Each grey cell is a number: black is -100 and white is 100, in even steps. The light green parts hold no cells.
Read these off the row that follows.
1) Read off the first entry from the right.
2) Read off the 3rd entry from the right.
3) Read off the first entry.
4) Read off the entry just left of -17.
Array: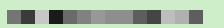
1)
-26
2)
48
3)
-8
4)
-80

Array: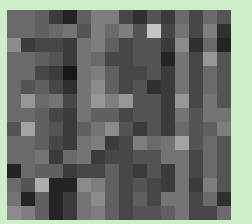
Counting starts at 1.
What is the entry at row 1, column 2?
-17
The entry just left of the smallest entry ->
-54
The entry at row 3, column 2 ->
-54
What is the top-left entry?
-17
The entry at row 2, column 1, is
-17
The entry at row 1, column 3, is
-25
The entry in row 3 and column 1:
9
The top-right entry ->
-34
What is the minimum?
-81
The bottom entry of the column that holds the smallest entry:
-54
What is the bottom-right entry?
-17
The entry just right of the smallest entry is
-9
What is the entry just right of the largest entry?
-44
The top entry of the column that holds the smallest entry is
-72
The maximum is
54
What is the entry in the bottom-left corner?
9
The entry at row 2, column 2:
-17

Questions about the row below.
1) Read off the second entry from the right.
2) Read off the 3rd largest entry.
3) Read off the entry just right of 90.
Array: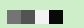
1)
90
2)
-35
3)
-93

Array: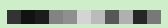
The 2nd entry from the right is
-70
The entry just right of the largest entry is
47
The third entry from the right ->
38

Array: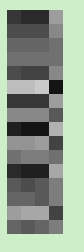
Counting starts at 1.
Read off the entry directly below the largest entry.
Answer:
-58
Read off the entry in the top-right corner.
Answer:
23
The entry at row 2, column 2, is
-40
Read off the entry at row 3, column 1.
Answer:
-21
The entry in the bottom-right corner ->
-2
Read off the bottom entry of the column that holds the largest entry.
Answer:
-21
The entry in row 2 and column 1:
-40
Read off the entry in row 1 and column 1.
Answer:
-58
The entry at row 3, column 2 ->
-21
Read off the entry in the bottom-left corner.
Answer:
-21
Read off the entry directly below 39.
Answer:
-48
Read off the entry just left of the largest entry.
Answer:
48
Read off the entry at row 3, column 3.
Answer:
-21

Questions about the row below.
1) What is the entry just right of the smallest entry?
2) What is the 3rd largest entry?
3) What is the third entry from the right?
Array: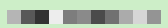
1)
86
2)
42
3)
34

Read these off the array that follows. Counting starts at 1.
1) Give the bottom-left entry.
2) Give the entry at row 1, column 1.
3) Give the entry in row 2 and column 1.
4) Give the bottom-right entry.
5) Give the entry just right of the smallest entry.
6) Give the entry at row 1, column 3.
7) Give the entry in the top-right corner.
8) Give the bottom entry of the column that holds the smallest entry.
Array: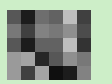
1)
21
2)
-32
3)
-6
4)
2
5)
-78
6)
-14
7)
-50
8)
-88

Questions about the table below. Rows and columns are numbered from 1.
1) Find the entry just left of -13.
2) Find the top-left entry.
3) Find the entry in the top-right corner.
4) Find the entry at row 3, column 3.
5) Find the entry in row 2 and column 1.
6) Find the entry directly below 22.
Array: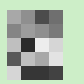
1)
-40
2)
32
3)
-13
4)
86
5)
4
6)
-67
